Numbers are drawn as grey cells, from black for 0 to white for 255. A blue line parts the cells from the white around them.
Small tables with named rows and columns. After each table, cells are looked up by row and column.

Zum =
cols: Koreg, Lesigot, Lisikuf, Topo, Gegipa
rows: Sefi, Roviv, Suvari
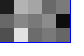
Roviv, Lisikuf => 121
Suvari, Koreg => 79
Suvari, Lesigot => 226
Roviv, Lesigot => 135
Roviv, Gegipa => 13
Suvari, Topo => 121
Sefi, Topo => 105
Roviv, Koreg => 104
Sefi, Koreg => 29
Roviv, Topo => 140
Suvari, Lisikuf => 108
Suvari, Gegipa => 102
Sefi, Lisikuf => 165
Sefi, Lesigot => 179
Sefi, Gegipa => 122

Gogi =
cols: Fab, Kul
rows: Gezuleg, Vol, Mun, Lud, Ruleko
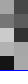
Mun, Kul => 49
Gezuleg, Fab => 165
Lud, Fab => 178
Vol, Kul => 92
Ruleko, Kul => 169
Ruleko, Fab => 20
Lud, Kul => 167
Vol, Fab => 117
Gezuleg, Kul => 71
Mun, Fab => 203

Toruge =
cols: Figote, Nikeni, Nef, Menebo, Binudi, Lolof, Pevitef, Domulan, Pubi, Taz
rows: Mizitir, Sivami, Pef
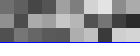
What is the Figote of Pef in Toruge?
80
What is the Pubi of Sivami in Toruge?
63
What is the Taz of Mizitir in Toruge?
171
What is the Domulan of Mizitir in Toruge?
227
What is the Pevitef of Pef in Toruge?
192
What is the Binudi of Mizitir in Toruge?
160
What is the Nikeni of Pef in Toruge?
118
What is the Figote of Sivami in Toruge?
144
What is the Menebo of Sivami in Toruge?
160
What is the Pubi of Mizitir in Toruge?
140
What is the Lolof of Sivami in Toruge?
182
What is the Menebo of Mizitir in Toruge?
84

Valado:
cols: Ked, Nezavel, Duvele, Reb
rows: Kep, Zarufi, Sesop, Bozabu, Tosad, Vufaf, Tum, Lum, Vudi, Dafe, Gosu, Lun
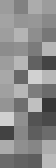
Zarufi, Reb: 137
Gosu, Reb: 172
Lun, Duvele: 93
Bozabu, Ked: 140
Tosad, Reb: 68
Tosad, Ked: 157
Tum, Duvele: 125
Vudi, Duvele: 83
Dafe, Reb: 108
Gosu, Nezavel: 143
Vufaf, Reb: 183
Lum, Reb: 55
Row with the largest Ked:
Vudi

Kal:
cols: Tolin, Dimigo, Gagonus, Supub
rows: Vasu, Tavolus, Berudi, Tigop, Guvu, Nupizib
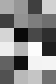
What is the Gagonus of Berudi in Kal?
72
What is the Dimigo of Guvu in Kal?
15
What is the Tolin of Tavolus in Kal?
62
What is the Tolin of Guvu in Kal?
98
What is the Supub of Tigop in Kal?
30
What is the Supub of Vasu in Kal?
210
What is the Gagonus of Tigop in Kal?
252
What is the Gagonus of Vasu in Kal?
63
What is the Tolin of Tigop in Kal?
238
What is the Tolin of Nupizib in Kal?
81
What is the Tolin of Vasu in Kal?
173
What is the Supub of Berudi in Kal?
46
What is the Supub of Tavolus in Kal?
111
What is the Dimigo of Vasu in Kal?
151
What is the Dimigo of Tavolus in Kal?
146
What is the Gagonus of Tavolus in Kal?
126
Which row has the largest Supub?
Guvu

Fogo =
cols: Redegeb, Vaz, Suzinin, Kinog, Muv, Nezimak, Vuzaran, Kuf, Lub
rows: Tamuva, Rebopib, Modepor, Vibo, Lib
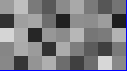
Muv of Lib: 109
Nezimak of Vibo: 126
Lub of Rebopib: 30
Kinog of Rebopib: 109
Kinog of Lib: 175
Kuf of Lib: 215
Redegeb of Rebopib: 50
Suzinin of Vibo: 155
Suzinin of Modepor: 38
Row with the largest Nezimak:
Modepor

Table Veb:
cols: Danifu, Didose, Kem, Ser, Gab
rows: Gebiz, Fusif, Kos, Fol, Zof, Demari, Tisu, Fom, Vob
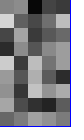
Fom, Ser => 35
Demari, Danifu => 154
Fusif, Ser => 111
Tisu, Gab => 171
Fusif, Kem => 72
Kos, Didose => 164

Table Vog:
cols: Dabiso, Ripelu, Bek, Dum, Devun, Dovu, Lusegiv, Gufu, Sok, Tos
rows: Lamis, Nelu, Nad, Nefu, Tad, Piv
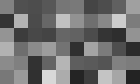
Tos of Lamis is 160
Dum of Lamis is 87
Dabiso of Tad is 139
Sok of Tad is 129
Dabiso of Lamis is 130
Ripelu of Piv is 154
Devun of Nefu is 115
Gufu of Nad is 52
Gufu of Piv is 196
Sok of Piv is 166
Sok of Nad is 46
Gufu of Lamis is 77
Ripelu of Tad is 128
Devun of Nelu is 193
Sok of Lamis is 96
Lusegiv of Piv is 61
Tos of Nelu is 124
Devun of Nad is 102
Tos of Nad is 147
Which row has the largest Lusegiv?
Nefu

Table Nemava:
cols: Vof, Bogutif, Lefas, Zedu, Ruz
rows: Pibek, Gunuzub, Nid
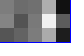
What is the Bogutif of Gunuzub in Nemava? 83
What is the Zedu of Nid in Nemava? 171
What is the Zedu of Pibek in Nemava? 174
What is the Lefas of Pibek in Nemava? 112
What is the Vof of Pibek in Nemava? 125
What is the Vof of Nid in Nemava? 85

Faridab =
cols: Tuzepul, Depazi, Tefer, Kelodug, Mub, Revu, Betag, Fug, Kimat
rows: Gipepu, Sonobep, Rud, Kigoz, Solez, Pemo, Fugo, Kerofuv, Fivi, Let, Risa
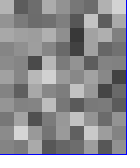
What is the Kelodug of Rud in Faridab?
176
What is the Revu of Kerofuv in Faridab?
90
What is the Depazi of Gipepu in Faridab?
92
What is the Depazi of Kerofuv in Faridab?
130
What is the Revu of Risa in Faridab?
109
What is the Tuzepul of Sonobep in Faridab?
147
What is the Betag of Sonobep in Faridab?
195
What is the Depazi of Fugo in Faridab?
95
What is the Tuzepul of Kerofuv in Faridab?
149
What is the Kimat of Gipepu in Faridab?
211
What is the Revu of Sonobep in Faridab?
86
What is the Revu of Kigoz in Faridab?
65
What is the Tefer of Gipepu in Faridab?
109
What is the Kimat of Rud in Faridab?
128
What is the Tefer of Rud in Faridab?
157
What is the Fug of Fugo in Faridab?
69
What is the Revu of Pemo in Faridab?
136

